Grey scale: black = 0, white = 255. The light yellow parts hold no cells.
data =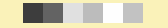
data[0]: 61

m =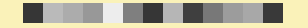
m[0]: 54
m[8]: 63
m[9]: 120
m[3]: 152

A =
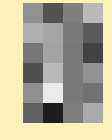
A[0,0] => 145
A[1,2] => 122
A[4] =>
[143, 234, 122, 114]
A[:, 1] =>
[82, 165, 163, 185, 234, 29]
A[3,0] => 80
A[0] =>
[145, 82, 127, 186]

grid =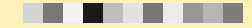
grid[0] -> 212
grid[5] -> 226
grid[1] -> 120
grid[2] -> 243

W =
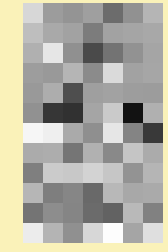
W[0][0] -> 215
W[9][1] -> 126
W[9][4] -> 184
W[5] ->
[145, 54, 49, 165, 202, 18, 176]
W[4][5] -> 157
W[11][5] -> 165
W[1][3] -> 124
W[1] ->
[190, 169, 162, 124, 162, 165, 168]
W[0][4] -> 108
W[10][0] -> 116
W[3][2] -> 181
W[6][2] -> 170
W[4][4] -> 162
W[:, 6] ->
[181, 168, 165, 166, 156, 176, 57, 171, 181, 170, 129, 223]
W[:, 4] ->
[108, 162, 115, 218, 162, 202, 230, 137, 198, 184, 98, 253]
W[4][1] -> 173
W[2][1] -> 230
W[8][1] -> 203
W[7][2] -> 117
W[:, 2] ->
[148, 162, 144, 181, 78, 49, 170, 117, 200, 134, 133, 144]
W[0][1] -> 156

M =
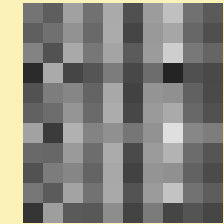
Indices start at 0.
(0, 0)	116
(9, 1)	91
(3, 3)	85
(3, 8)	80
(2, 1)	82
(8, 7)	144
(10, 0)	53
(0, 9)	90
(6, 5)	118
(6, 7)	223
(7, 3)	109
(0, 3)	113
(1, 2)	146
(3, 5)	72
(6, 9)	125
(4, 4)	168
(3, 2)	69
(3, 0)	43
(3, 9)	73
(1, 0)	95
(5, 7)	170
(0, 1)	94
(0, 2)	161
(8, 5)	66
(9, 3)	114
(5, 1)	109
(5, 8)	104
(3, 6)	109
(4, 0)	82
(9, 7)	195

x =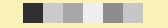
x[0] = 48
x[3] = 238
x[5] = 198
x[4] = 140

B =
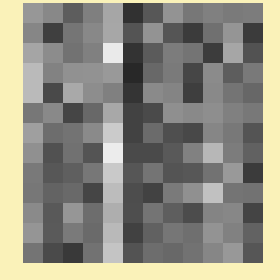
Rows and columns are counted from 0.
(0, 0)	151
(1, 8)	59
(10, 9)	132
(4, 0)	186
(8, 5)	86
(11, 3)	106
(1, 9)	112
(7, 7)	89
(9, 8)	144
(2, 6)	91
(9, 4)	188
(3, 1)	130
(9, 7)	122
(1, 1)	63
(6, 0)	159
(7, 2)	113
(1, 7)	85
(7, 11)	97
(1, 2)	117
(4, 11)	103
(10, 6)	116
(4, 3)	141
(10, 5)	78
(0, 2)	93
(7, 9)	183
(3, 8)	70
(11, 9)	147
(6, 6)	107
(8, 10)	153
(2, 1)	140
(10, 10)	135
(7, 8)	129
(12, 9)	134
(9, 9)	193
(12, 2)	57
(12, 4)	196

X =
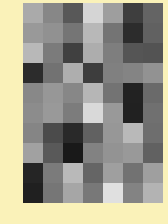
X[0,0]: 170
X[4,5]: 34
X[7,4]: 147
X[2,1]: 123
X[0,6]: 100
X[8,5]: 114
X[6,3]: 97
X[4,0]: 136
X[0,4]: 158
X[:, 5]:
[62, 44, 85, 132, 34, 33, 185, 153, 114, 131]
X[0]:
[170, 135, 88, 213, 158, 62, 100]
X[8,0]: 37
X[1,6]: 97
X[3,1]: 114
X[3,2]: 174
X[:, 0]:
[170, 153, 184, 44, 136, 140, 133, 161, 37, 32]
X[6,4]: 151
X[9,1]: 118
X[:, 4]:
[158, 116, 126, 128, 115, 153, 151, 147, 159, 224]
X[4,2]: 135

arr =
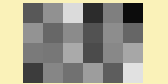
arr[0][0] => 88
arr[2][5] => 167
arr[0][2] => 219
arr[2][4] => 136
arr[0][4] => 127
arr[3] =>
[60, 134, 113, 157, 93, 225]
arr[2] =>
[122, 119, 170, 75, 136, 167]
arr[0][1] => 145

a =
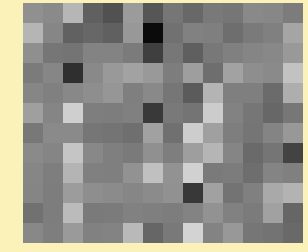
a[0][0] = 144
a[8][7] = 146
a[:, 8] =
[104, 129, 95, 158, 91, 116, 205, 158, 209, 56, 131, 211]
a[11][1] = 126
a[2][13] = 153
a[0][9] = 121
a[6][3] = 118
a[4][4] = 150
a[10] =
[113, 125, 187, 122, 123, 129, 127, 125, 131, 146, 129, 123, 161, 102]
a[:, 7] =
[118, 113, 119, 125, 118, 121, 112, 126, 146, 145, 125, 121]
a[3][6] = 153
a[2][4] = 131
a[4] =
[134, 128, 136, 142, 150, 127, 137, 118, 91, 180, 127, 127, 107, 174]
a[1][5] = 152
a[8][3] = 128
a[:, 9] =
[121, 127, 120, 110, 180, 204, 160, 181, 122, 161, 146, 131]
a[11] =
[136, 126, 154, 129, 131, 185, 102, 121, 211, 131, 152, 118, 115, 105]
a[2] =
[143, 118, 116, 131, 131, 123, 63, 119, 95, 120, 128, 133, 136, 153]
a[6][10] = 126
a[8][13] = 128
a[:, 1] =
[138, 134, 118, 134, 128, 133, 138, 133, 126, 125, 125, 126]
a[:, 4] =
[81, 96, 131, 153, 150, 125, 116, 127, 127, 139, 123, 131]
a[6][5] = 111
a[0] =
[144, 138, 182, 96, 81, 155, 86, 118, 104, 121, 118, 137, 135, 124]
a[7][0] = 138
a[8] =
[134, 126, 180, 128, 127, 146, 192, 146, 209, 122, 124, 110, 132, 128]
